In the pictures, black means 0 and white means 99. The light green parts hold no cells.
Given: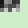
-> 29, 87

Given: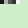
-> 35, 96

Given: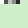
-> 75, 96

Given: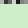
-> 80, 80

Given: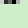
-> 39, 79

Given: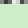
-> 91, 91

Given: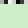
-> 79, 94

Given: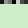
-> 3, 79

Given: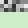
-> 19, 92

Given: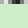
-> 25, 90
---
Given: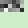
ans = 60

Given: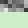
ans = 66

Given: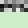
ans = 88

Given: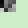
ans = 21

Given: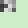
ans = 85

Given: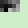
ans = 72
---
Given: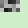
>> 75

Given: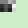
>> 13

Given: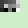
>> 14

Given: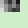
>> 85

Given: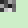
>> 22

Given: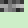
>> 22
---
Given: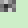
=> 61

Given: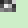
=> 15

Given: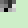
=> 44

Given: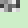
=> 58

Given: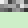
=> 93

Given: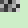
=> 29

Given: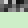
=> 51

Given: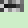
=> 29

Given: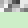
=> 67

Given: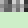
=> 69
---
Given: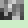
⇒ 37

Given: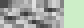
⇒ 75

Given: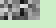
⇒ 48

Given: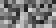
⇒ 56

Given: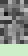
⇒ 25
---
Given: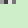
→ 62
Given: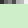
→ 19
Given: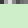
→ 22
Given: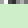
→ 63
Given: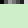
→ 2
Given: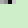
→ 66
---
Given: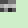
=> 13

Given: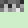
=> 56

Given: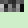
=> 48

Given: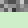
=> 67

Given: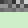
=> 47

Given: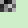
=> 27

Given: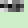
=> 43

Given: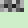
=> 35

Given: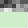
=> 86

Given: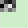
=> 41
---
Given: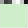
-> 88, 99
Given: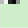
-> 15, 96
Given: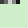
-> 81, 81
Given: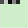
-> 4, 79
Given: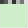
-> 19, 87
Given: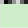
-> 57, 83
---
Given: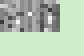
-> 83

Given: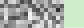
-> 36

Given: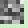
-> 48

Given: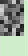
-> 71

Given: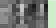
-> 44
